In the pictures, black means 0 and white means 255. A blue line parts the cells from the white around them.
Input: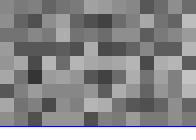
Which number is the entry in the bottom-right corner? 122
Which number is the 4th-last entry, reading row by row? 122
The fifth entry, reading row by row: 115
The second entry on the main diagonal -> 100
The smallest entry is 53
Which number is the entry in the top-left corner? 135
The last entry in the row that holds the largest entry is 195
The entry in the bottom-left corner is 142
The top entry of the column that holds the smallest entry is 128
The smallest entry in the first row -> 87
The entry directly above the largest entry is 93
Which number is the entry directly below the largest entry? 181
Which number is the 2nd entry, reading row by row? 122
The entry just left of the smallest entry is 115
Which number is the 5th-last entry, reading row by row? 155
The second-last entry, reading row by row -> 142
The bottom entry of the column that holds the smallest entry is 80
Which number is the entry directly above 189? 108
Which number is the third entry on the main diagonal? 135
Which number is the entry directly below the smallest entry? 155
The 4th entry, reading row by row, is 100
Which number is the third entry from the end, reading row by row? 122
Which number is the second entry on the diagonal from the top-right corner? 100
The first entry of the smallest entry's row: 167

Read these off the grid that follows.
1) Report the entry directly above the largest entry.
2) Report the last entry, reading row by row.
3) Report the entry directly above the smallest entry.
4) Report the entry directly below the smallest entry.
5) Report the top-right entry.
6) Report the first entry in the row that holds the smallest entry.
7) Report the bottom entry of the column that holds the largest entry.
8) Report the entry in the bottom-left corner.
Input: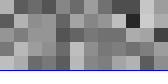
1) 198
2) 142
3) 78
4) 172
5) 157
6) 92
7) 92
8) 190

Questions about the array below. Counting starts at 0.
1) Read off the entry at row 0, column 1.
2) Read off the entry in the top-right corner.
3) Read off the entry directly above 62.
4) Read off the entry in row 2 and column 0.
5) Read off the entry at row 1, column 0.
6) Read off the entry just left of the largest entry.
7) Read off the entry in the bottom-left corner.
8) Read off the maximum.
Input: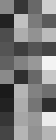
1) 54
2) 206
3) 173
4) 77
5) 34
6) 152
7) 69
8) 243

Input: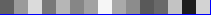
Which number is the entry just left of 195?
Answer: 105
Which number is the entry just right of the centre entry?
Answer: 169
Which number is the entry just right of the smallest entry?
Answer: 211
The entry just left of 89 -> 140
